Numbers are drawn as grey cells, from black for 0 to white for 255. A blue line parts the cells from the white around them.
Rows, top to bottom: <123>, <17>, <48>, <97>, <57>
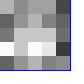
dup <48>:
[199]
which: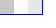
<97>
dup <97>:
[251]

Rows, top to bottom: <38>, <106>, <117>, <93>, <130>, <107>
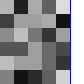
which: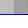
<130>
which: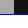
<106>
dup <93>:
[86]
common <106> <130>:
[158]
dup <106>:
[158]
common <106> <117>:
[158]

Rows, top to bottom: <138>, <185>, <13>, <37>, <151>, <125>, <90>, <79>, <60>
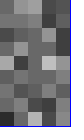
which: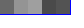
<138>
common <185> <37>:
[63]
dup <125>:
[104]

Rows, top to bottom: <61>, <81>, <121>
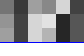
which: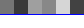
<61>
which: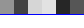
<81>

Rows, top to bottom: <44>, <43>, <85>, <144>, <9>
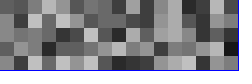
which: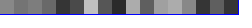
<85>
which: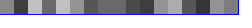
<43>
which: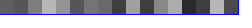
<44>
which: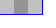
<9>

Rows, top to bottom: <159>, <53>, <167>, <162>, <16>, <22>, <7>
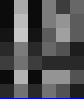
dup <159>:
[11]
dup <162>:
[41]
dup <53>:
[11]
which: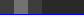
<16>
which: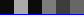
<159>
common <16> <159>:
[61]
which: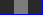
<162>

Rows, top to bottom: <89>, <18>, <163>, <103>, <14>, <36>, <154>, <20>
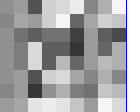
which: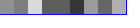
<103>
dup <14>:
[185]
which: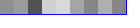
<36>

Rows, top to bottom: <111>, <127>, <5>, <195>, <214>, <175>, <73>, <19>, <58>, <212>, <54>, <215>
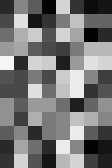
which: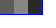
<212>
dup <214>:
[212]

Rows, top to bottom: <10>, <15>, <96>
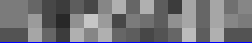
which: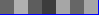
<10>
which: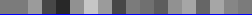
<15>
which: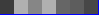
<96>

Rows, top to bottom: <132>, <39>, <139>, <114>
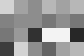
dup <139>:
[243]
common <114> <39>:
[141]
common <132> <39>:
[141]

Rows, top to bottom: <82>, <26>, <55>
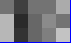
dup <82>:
[115]
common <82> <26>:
[115]
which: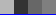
<55>

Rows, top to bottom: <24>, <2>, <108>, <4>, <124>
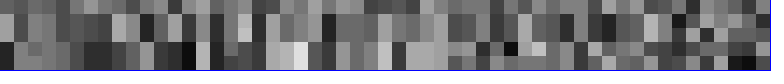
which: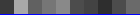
<4>
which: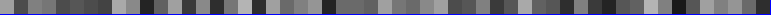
<2>
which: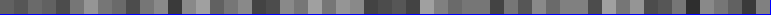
<24>
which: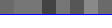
<24>

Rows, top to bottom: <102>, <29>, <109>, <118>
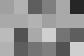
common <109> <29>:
[169]
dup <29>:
[169]
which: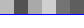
<109>
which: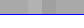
<29>

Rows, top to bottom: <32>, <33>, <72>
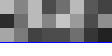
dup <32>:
[186]
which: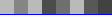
<32>
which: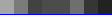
<72>
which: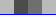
<32>
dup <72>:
[76]

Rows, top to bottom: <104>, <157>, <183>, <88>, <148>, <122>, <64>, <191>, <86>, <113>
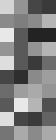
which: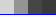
<104>
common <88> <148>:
[89]

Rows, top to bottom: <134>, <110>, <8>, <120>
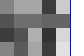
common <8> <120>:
[60]
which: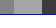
<134>
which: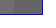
<110>
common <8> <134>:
[60]

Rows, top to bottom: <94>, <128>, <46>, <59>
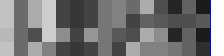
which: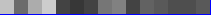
<128>
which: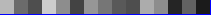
<46>

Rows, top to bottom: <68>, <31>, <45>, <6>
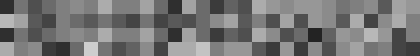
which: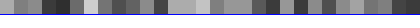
<6>
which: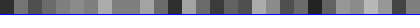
<45>

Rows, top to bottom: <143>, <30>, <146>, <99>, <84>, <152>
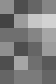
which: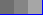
<146>
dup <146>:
[111]
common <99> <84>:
[78]

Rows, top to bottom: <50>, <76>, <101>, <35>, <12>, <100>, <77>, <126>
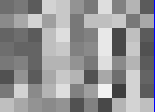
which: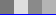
<12>
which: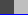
<101>
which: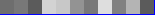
<50>
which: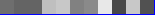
<35>

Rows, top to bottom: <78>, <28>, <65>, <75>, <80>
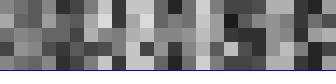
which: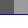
<28>
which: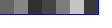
<80>
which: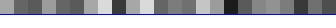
<28>

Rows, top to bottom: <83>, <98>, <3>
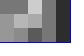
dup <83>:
[119]
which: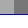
<98>
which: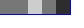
<83>
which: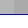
<98>

